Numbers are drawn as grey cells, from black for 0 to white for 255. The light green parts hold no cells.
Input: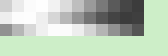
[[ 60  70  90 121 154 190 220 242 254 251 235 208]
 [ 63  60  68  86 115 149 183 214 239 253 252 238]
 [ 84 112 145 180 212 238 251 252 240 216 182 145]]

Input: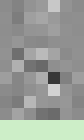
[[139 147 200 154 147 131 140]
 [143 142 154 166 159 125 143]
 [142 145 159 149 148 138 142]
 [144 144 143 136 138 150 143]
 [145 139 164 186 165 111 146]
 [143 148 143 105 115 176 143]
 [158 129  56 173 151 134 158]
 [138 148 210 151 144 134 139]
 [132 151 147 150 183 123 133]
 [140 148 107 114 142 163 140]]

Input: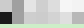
[[243 246 221 207 228 160 204]
 [184 223 211 204 206 161  26]]

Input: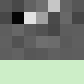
[[ 86  99 198 112  98  72  86]
 [ 69 104  74 161 226   4  71]
 [ 94  93  71  82  90 103  94]
 [ 95  90 108 111  96  82  96]
 [ 94  93  96  89  87  98  94]]

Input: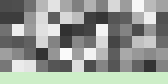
[[162 186 247 156 216 129 177 127 167 227 183 112  78  76]
 [ 81 238 177  94  85  53  63 189 216  94 218 150  61  61]
 [ 87 149  75 131  97 243  68  61  49 237 224 156 237 113]
 [106 204 192 101  69 216 111 136  62 131 214  97  86  94]
 [153 138 152 169  93 184 242 159 250 149  50 102 136 159]
 [130  52  99 147  85 133  77 221  80  85 118 228 235 119]]

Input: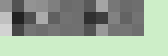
[[110 107 119 165  89 110 107 127 143 147  82 142]
 [115  99 130  62  48 111 114  96 171  80  34 192]
 [110 117 116 153  83 112 111 118 110 116  70 210]]
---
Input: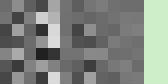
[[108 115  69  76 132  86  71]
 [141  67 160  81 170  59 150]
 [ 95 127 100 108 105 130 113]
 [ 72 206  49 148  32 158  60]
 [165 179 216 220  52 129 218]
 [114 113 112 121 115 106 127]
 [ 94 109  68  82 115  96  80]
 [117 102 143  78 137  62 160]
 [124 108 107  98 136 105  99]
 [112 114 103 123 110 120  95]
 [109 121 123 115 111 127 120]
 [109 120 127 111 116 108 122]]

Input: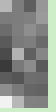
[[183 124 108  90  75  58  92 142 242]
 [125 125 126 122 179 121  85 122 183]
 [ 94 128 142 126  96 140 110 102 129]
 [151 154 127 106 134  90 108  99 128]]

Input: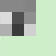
[[135 219 175]
 [135  81  59]
 [132 143 208]]

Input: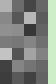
[[178 136 144 123 195  65  61]
 [108  87 141 119  84 133  89]
 [ 70 183  55 133 163 116  66]
 [103  92 100 112 130 104  99]]

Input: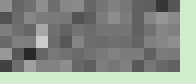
[[143  82 126 105 151  65]
 [101 107 112 127  88 110]
 [112 135 102 125  41 159]
 [142 123 168 204 101 130]
 [110 122 112 107 120 131]
 [135 119  99  87 114 141]
 [138  83 114 132 106 103]
 [102  94 107 109 114  94]
 [117 124 117 107 122 125]
 [128 141 116 112 130 118]
 [118 124 117 110 123 128]
 [ 98  97  97 100 124  88]
 [ 95 133 113 128  97 118]
 [ 55 150 133 134 123 104]
 [ 86 138 127 143 120  97]]

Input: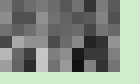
[[129 141 113  72 183 157]
 [ 93  80  96 169 105  99]
 [109  80 112 145  65  43]
 [120 144 133 144 198 197]
 [107 113  99  76 126 114]
 [ 87 100 101 107 142 153]
 [113  84 107 134  25  18]
 [ 51  90  71  36  58 129]
 [124 131 117  50  58  50]
 [ 90  81 105 148 127 116]]

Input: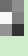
[[109 248 147]
 [142 127  51]]
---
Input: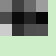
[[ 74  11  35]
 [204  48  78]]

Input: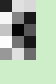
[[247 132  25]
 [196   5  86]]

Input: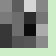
[[122 109  45]
 [ 55 110  12]]

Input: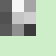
[[ 81 196 206]
 [ 88 143  59]]

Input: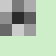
[[144  43  92]
 [104 203 156]]

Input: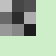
[[105  43 173]
 [152 135  29]]
